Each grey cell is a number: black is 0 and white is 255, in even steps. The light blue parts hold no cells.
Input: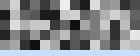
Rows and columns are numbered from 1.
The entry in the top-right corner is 76
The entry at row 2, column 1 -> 27
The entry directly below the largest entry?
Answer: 200
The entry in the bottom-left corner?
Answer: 143
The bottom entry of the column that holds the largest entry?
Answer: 36
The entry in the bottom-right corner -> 188
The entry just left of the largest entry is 110
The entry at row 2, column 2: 188
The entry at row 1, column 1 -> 132
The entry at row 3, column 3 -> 176
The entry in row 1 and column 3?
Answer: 57
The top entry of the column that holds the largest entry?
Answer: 238
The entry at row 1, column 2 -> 209

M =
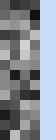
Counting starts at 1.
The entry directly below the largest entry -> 198
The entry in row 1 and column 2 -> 49
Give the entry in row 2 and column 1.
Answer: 103
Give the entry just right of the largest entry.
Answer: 114
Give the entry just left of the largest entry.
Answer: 103
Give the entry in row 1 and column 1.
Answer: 92
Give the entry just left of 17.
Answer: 114
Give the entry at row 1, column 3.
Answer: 61
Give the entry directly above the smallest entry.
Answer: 72
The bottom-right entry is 83
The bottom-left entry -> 39
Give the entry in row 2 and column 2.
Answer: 124

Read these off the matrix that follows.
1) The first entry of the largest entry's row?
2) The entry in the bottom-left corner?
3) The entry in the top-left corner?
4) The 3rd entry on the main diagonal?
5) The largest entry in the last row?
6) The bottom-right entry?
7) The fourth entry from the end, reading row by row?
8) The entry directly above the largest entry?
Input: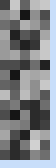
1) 122
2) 76
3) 64
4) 176
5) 134
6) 110
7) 43
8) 188

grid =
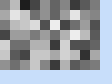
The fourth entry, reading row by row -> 69
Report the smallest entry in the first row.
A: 29
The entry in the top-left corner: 133
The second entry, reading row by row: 187
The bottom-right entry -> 123
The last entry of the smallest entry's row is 123
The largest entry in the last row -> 199
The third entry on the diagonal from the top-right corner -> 111
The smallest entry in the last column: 80
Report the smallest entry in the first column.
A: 69
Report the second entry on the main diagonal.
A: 228
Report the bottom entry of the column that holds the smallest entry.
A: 145
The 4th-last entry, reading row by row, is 178
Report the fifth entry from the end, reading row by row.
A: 58

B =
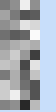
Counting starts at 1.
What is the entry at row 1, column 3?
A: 238
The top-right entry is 143
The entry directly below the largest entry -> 174
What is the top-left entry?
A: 122
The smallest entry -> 40
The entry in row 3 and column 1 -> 143
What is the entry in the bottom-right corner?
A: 186
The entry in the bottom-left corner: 131
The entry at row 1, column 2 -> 143
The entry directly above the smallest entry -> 153

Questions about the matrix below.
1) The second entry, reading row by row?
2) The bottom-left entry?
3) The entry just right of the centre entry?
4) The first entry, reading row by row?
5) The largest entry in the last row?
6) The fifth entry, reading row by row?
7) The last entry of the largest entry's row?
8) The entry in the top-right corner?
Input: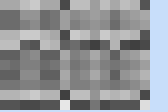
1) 168
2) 84
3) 139
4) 168
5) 231
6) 168
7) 221
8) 84

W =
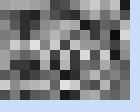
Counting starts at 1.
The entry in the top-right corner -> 25
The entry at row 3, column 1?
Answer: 139
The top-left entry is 160
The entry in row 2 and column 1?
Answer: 99
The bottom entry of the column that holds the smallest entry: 99
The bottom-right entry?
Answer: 121
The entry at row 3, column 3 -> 46
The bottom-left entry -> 78
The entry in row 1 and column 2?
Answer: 169
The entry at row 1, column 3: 169
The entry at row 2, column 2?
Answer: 78
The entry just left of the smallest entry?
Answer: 121
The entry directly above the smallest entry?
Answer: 87
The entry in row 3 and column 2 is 87
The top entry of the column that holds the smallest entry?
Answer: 192

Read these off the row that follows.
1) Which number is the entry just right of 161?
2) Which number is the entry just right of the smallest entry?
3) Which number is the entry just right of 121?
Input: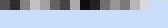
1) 99
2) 34
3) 182

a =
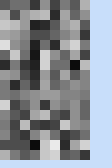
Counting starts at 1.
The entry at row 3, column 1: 199
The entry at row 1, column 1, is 89
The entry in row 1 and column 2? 111
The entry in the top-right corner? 177
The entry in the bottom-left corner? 177
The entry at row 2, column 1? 177
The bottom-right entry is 55
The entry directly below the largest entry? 210
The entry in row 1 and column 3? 111
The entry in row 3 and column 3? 155
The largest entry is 234
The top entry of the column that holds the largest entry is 67
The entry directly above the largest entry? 111
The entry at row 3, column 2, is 187
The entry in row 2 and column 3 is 155
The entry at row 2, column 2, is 77

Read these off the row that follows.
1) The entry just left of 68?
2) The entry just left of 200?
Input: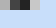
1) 178
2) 35

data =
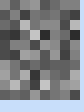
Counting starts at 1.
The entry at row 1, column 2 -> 96
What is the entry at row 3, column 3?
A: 184
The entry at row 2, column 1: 86
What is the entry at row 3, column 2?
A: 86
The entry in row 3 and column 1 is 107
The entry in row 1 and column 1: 138
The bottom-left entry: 96
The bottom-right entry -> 75
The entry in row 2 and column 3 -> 65
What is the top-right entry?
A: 128
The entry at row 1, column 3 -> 138

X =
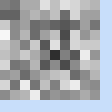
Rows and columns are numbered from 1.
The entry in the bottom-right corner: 149
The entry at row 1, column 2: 117
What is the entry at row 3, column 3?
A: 160
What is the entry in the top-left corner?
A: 128
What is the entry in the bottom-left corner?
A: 139
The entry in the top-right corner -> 181
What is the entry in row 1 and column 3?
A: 171
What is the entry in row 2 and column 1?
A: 99
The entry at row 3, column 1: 202
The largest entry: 247
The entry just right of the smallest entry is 128
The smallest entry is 46
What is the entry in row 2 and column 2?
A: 99

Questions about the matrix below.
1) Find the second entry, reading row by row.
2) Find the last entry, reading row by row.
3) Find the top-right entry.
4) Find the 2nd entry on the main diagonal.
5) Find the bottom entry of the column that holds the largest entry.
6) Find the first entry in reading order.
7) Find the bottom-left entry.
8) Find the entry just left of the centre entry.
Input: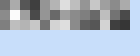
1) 171
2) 54
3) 171
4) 251
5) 190
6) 115
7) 127
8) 105
